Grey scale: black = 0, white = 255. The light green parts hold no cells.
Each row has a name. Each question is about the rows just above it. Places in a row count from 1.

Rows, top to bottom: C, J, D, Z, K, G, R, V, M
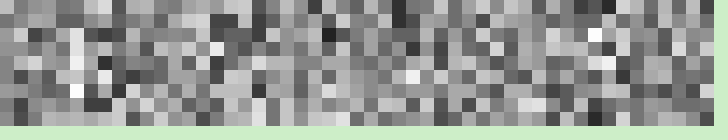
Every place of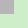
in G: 23 25 29 48
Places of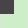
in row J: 16 17
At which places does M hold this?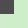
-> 2 15 32 40 51
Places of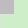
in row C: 1 7 21 24 50

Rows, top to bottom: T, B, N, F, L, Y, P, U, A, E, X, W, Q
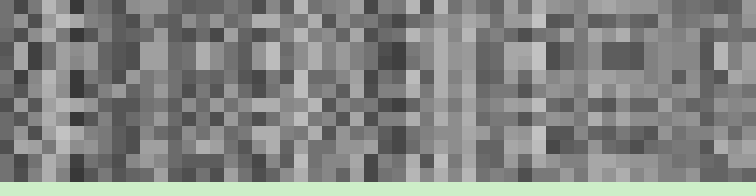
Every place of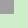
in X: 3 11 12 16 22 27 32 34 38
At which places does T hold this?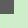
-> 14 21 52
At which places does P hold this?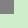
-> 8 28 29 39 48 53

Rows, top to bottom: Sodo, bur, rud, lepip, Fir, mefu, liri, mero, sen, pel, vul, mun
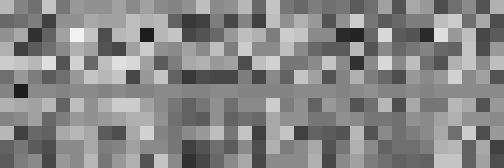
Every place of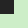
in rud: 26
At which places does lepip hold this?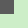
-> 3 24 25
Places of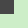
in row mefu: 10 16 17 19

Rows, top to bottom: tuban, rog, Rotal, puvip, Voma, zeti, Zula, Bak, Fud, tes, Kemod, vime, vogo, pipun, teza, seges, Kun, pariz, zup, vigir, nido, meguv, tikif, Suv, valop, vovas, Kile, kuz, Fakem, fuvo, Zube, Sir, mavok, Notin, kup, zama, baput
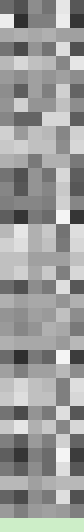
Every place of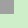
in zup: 3 4 5
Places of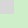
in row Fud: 4 5
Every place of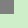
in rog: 3 4
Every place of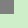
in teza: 1 4
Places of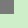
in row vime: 3 6
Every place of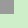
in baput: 1 3 5

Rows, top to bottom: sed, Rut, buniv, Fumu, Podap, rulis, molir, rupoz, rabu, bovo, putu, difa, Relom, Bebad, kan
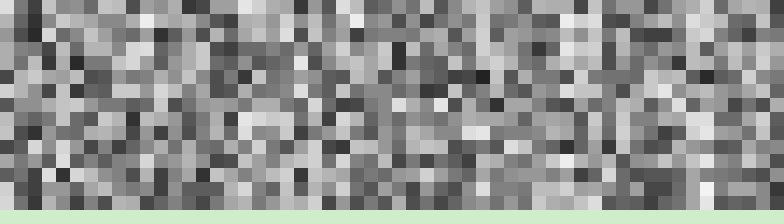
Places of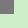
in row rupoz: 8 9 18 21 27
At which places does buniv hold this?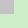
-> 7 19 23 43
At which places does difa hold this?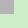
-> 14 21 42 44
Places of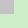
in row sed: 4 8 35 43
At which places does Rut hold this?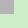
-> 1 6 12 14 19
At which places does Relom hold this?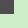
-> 10 46 55
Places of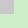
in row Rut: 5 35 51

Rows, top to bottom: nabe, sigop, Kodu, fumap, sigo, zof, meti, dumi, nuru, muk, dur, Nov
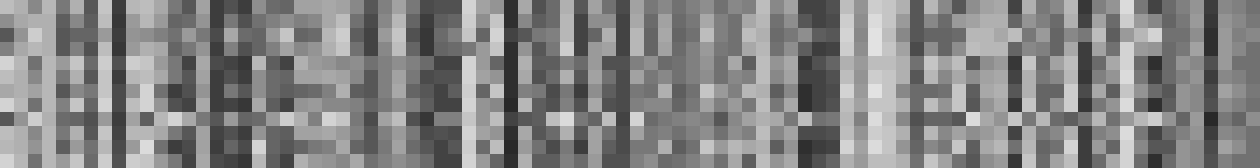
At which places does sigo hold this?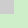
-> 8 10
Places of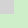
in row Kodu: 36 61 83
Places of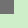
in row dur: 7 12 39 50 73 76 90

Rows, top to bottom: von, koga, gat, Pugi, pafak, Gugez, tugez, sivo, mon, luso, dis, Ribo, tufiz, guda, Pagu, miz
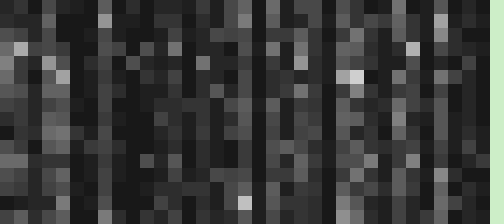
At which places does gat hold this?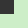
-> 23 27 30
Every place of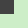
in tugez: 8 30 32

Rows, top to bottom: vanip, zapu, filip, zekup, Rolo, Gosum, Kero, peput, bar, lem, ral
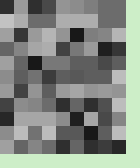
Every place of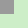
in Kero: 1 5 8
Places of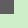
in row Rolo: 6 7 9
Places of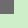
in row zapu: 3 4 8 9
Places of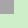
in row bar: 2 3 4 7
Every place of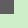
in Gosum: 2 5 7 8

